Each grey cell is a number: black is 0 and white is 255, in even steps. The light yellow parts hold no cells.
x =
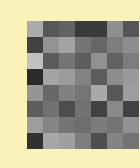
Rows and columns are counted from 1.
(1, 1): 171
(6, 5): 65
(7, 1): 157
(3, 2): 91
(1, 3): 98
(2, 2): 147
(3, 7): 125
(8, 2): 166
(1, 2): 88
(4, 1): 43
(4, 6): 141
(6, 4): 114
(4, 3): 156
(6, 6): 137
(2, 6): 126
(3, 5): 145
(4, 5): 92
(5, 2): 104
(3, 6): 97

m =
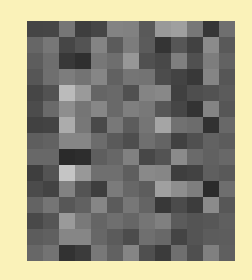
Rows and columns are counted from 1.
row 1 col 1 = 69
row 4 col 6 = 97
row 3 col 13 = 98
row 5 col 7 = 80
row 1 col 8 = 89
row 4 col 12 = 133
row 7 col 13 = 104
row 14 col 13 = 93
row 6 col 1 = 76
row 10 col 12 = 95
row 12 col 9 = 56
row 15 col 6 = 97
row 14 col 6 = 91
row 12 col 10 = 75
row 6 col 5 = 135
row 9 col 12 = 97
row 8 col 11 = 80
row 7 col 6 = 120
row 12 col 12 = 139
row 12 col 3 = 87
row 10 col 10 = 62
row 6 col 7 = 127
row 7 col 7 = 92
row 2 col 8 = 91
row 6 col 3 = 142
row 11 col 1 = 75
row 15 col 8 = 79
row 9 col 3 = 42
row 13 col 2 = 85
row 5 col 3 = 187
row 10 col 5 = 111
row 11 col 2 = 67
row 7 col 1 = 65
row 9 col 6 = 103
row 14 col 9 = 104

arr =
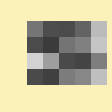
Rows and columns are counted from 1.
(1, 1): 117
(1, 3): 75
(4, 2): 64
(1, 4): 99
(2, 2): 59
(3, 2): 158

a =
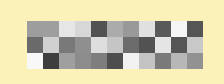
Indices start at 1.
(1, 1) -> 157
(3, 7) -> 242
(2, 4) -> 143
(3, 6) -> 78
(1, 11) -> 85
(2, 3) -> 121
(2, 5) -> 222
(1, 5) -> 82
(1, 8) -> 224
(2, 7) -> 108

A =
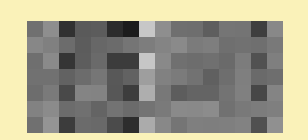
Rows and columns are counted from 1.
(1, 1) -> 112
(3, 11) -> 109
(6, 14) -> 121
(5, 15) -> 71
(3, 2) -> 138
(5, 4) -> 132
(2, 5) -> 103
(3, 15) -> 81
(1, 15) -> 63
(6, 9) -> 122
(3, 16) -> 127
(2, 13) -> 111
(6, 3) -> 108
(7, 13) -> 127
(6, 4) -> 112
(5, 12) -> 100
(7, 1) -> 112
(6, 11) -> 137
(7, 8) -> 171
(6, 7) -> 107
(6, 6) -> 115
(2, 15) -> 111
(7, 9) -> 136
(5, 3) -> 73
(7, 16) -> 144
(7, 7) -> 45
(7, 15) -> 80
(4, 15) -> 106
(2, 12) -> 126
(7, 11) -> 127
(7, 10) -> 117
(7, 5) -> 105
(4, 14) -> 127
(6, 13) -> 113
